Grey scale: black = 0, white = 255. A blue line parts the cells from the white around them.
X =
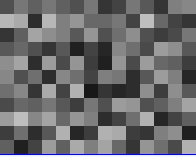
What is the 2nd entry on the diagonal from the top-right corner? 67
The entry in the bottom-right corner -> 177
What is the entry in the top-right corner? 135
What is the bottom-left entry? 96
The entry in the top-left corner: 80
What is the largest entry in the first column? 183
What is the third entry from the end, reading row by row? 111
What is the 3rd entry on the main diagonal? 164
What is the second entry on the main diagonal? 170
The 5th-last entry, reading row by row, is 53
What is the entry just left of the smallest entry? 177
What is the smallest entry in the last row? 32
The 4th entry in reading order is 119
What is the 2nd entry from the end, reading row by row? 74
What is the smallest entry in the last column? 32
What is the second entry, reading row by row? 119
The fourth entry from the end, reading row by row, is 149
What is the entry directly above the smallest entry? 67

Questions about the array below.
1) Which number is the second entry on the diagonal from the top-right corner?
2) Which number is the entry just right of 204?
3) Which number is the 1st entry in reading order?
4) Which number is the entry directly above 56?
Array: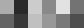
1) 121
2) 137
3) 172
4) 41

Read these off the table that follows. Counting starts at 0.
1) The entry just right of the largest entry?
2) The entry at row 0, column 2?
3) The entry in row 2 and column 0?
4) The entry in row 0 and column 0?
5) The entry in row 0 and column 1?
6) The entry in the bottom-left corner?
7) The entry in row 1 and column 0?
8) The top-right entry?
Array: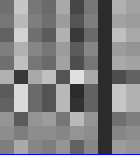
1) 169
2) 118
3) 98
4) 112
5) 198
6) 126
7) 118
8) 162

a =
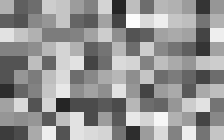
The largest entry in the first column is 226
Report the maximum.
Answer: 252
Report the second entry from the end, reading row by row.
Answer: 116
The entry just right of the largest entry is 218
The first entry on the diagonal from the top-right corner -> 150
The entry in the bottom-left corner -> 60
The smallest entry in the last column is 109
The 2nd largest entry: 246
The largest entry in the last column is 238
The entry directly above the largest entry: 190
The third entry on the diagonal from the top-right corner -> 162
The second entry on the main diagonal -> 83
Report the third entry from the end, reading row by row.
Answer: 238
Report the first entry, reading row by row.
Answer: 177
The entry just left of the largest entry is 68
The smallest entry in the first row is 37
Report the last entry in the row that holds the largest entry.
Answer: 177
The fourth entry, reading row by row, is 205
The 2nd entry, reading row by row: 95
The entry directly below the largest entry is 83
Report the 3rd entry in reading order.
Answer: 109
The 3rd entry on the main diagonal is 177
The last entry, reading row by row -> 197
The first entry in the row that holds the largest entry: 95
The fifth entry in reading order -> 197
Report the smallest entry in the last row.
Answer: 45

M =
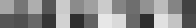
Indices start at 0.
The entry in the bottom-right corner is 74
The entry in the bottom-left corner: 86
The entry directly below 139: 46
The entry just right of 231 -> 218
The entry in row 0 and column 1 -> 118
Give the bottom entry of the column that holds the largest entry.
231
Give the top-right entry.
66
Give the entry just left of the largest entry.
98

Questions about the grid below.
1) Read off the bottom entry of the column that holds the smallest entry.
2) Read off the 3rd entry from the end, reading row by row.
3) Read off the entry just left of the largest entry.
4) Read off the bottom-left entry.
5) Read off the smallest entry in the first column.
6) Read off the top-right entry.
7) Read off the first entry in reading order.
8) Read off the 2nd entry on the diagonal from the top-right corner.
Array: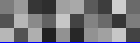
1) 33
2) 161
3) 61
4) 183
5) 83
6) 106
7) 125
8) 54
